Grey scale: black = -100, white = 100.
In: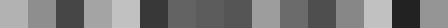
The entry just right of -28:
-33
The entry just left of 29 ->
-45
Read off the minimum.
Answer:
-73
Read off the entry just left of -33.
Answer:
-28

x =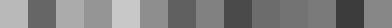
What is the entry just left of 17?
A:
34
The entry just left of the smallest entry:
-4
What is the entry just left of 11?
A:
57

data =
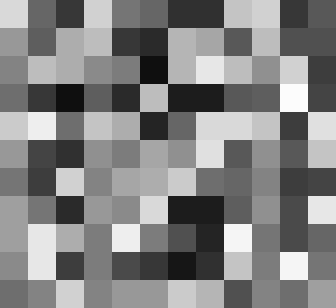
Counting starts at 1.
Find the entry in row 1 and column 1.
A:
70
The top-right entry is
-31
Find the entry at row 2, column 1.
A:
19
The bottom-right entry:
25
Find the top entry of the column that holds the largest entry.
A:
-57
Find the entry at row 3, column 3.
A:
36
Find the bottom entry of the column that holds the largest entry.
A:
-14
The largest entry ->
98
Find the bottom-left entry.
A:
-14
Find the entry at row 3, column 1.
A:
3
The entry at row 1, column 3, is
-57
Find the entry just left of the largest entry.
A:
-26
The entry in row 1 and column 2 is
-20
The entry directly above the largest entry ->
64
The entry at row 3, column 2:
48
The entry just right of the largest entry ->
-47
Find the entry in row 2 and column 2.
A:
-26
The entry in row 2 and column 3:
36

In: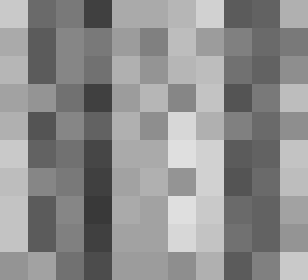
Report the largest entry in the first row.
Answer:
64
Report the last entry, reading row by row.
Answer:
58
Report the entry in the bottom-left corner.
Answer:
16
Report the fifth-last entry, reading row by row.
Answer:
11
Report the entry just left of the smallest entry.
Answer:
5
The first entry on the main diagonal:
58
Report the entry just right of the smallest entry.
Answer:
33
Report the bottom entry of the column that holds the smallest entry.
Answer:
-40
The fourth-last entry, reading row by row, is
38
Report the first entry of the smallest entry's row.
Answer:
53
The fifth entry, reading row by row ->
33
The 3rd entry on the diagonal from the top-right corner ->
-11
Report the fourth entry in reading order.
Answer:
-50
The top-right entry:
38
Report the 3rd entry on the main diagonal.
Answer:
5
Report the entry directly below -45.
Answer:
-50
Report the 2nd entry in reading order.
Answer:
-17
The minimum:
-55
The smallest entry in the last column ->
-5
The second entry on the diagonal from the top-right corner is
-17
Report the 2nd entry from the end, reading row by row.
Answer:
0
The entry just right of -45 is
33
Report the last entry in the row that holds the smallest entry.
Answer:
27
